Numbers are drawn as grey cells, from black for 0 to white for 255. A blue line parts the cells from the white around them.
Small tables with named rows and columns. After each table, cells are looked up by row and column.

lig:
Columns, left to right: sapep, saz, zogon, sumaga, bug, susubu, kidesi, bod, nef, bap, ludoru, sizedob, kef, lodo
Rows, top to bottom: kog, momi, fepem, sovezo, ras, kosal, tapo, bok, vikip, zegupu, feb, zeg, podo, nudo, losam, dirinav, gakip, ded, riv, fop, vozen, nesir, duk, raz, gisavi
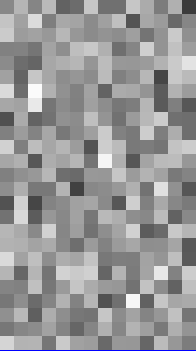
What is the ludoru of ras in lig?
155
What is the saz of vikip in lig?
171
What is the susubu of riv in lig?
165
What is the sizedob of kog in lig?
124
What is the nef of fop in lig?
179
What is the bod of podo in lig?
151
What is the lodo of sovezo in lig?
157
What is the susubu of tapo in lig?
129
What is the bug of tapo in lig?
145
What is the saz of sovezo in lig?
130
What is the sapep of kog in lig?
136
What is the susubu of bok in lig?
128
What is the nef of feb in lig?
187
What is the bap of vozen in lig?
114
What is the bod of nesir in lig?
81
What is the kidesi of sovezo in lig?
200

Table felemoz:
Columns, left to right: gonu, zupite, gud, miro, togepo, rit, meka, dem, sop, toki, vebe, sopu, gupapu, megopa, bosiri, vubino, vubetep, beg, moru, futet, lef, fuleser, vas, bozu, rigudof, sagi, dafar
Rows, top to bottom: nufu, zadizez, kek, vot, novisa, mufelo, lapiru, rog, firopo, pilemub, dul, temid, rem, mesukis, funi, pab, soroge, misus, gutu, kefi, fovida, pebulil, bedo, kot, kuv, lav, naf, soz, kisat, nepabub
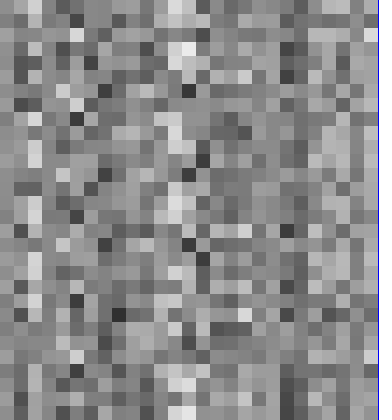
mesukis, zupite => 99
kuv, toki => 159
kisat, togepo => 145
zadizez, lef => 92
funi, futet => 137
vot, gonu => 144
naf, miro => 120
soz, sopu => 142
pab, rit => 69
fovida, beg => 189
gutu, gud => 212
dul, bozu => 180
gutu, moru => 114
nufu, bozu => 182
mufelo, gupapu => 124
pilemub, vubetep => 102
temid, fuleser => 99
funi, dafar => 168

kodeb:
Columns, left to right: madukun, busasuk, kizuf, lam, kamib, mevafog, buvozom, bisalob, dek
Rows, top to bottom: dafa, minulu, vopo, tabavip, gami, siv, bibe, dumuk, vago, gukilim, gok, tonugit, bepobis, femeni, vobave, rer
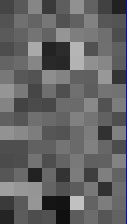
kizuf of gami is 134
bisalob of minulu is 87
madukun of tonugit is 75
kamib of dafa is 94
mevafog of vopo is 126
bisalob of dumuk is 82
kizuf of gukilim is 125
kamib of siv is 131
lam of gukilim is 86
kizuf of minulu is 100
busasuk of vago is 85
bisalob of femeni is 49
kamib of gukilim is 83
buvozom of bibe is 93
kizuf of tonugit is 115
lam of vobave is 21
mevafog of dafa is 145
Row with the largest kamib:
vopo

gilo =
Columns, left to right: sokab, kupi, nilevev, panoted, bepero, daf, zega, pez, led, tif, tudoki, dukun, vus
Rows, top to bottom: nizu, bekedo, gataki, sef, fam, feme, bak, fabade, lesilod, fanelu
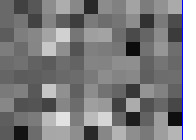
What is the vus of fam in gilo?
104
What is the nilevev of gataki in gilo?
135
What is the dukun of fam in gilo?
117
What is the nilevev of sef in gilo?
134
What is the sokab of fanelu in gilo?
90
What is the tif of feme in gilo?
136
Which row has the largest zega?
lesilod

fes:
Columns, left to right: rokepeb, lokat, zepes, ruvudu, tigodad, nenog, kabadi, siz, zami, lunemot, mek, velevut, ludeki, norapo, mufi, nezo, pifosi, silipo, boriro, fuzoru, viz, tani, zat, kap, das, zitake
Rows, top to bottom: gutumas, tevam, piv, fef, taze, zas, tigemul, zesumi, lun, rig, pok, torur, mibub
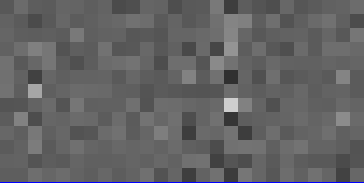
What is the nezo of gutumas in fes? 121
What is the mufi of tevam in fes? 94
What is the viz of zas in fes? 86
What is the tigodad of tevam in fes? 103
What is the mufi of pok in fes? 93
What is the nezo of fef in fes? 70
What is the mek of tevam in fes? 109
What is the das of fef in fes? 110
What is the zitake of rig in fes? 101
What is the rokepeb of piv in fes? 101
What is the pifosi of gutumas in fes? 62
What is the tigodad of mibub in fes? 108
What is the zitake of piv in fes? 118
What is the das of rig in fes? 96
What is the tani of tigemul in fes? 104
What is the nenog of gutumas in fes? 100
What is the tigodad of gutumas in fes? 101
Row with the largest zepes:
tigemul

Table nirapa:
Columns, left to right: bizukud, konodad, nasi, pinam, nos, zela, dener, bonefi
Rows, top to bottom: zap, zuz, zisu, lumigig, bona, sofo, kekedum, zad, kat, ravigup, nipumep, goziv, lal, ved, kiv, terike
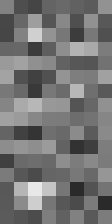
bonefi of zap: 146
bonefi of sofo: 161
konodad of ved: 181
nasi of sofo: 65
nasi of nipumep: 142
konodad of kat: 155
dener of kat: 115
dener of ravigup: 91
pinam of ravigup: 111
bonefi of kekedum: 89
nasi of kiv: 206
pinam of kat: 124
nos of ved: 118
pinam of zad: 152

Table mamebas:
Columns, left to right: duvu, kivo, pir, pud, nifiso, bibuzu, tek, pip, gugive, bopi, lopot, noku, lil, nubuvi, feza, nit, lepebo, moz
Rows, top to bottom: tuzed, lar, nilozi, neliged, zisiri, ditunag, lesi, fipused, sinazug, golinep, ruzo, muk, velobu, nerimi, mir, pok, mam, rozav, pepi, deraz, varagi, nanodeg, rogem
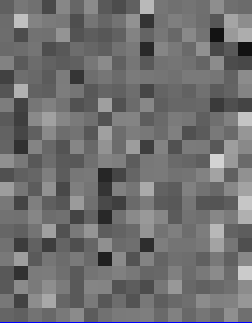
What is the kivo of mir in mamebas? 68
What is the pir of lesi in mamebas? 98
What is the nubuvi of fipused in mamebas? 103
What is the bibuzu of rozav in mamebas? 78
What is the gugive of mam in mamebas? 99
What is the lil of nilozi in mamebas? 104
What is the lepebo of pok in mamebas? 123
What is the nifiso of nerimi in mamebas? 72
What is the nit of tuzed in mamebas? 142
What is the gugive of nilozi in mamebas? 97

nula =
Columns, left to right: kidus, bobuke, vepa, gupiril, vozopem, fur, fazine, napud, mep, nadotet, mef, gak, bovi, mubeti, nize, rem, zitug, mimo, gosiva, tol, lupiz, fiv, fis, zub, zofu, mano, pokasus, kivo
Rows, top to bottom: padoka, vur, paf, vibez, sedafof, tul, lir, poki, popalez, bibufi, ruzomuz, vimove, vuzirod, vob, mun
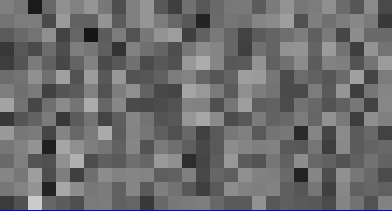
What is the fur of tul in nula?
82
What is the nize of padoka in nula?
87
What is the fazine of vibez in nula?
118
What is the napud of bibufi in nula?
170
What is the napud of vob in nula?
123
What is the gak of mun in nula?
104
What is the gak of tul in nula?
97
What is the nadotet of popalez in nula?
134
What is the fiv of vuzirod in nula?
35
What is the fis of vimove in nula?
103
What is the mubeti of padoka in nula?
113
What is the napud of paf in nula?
92
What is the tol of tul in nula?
118
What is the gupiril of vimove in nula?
80
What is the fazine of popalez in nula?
115
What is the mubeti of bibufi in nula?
104
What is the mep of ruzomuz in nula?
97
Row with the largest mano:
tul

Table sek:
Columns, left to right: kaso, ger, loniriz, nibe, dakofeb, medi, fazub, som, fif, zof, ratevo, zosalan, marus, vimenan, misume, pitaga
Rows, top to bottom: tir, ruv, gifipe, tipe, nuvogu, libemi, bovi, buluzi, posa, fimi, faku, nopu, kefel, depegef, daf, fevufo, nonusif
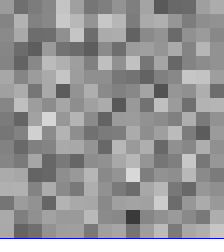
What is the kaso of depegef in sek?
176
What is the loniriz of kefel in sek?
100
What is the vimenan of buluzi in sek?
111
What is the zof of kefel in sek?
216
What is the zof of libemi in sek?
115
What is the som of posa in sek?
99
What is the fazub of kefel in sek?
182
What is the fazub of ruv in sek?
148
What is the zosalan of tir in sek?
89
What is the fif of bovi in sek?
129
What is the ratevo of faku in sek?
174
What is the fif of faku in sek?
183
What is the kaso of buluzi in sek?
134
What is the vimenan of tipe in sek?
132
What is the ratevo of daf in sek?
161
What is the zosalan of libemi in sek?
128
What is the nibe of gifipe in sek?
110
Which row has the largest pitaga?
nonusif

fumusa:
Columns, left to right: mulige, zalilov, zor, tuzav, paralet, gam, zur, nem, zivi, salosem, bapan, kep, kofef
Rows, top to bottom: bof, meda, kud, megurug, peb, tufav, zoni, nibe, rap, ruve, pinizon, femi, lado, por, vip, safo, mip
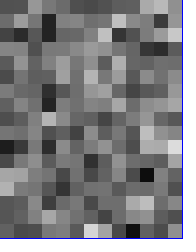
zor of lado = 126
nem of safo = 68
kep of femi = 93
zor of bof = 151
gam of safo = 113
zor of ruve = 133
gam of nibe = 112
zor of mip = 77
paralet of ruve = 95
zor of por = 117
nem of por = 115
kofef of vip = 135
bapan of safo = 145
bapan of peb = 98

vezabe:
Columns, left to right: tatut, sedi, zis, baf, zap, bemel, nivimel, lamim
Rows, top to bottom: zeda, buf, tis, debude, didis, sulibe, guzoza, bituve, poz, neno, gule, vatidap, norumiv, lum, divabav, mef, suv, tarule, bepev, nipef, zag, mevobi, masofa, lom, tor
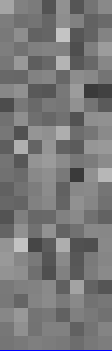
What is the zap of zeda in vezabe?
145
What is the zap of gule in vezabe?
98
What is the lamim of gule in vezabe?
153
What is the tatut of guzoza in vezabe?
135
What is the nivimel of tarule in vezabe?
79
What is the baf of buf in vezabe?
102
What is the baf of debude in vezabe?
131
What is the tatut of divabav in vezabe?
103
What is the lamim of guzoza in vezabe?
65
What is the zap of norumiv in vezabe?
121
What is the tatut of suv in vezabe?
100
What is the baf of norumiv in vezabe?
143
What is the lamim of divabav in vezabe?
113
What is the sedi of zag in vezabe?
128
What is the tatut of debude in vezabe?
126

